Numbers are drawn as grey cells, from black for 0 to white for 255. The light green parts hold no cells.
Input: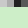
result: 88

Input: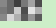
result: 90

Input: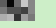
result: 121

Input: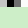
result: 251

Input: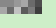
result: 61

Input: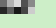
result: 204

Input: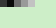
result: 194

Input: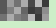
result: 156
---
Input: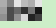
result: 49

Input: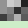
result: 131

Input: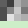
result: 134

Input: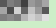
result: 194

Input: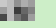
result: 60

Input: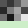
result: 123
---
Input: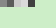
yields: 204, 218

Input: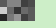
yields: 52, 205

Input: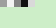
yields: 131, 243

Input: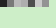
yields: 174, 202

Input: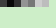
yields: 147, 205

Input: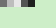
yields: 231, 231

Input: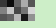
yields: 71, 212
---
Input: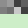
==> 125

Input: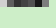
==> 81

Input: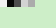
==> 171

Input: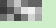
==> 99

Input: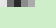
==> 171

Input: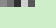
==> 88
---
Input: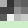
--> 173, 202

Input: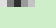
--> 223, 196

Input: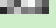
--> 206, 53

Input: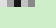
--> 223, 136

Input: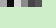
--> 169, 86

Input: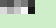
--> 92, 24

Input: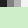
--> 32, 243
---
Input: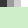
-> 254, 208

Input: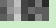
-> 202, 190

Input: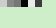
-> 234, 205

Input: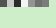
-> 244, 203

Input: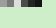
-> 221, 157

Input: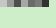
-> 198, 167
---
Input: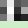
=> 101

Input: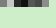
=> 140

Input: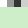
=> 207

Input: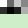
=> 134

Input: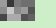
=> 111

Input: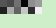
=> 156
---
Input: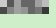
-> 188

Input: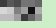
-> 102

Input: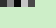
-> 73

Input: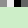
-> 99

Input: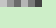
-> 67

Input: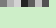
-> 82
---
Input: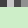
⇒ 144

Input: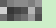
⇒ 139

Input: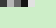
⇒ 20

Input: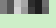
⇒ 166

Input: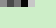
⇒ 7

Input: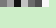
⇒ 194

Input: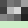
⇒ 159

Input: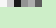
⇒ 147

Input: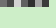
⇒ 97

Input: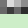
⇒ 140
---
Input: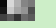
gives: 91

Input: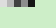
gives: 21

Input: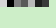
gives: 58

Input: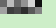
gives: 131

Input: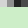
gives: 74

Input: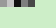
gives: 71
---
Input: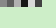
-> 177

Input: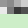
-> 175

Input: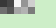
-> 245

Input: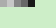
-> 133

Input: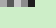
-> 200

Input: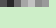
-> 108
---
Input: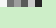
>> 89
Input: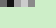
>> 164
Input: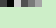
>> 81
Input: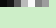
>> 249
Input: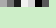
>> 213
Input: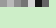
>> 213
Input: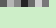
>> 107
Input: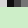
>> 15
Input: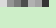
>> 177
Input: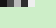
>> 187
